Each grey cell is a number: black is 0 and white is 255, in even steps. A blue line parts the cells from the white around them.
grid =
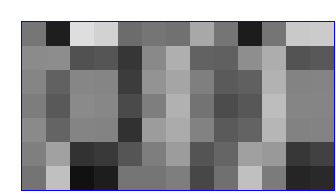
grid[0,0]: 118
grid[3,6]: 177
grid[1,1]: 141
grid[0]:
[118, 30, 222, 210, 108, 117, 113, 168, 117, 28, 117, 201, 203]
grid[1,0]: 139
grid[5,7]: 84
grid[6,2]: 17
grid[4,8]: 90
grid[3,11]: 133
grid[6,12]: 41
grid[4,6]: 171
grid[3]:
[125, 89, 138, 135, 74, 126, 177, 115, 76, 87, 189, 133, 133]
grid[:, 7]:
[168, 98, 127, 115, 130, 84, 71]
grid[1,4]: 54
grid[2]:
[133, 97, 134, 133, 60, 147, 165, 127, 90, 96, 178, 131, 132]
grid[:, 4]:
[108, 54, 60, 74, 49, 85, 117]
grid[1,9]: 142
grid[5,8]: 101
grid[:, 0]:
[118, 139, 133, 125, 138, 127, 116]
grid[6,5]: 117
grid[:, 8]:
[117, 96, 90, 76, 90, 101, 112]

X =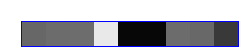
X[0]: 103
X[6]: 108
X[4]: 7
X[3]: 233

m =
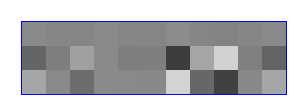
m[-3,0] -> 137
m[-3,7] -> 133
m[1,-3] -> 210
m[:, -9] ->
[133, 160, 109]
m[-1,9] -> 136
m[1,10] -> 100
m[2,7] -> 103
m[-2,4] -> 126
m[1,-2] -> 128
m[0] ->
[137, 134, 133, 137, 133, 133, 140, 133, 131, 134, 137]

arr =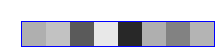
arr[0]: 175
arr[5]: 175
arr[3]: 232
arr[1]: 194

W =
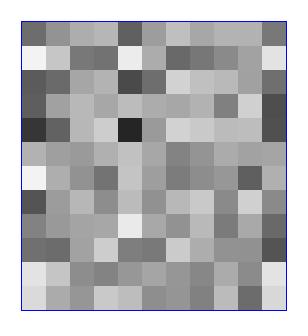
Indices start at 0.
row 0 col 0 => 109
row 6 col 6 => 124
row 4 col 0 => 54
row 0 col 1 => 147
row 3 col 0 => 94
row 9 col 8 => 146
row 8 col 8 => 123
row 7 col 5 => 145
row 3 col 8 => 128
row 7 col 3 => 141
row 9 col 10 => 84
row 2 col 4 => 74
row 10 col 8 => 171
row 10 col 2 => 141
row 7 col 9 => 208
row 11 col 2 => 150
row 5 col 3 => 176
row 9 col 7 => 173
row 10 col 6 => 150
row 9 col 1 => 108
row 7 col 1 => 156
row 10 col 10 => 227
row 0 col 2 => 173
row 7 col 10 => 138
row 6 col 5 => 158
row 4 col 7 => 201
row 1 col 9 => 162
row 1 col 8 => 138
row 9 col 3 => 205
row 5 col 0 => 178
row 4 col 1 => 98
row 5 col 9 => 162
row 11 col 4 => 189

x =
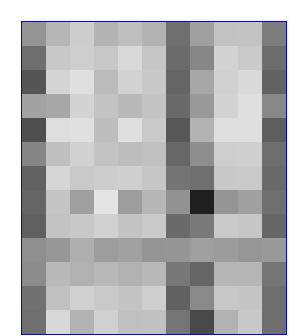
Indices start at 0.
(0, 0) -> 148
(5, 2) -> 209
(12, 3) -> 208
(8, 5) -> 202
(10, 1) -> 185
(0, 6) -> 111
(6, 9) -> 201
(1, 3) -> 199
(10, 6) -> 120
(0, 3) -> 179
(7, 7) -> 31
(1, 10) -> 109
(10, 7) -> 101
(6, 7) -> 111
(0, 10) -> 125
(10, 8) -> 182
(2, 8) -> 209
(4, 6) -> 87
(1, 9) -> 202
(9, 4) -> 161
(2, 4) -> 210
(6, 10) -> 106
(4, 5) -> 202
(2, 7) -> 166
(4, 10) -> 94
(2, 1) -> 212
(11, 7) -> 137
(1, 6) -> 108
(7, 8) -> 149
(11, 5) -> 207
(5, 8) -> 206
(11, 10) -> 110
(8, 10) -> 102
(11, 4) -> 196
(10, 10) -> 117

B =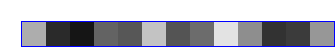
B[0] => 173
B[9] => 142
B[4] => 87
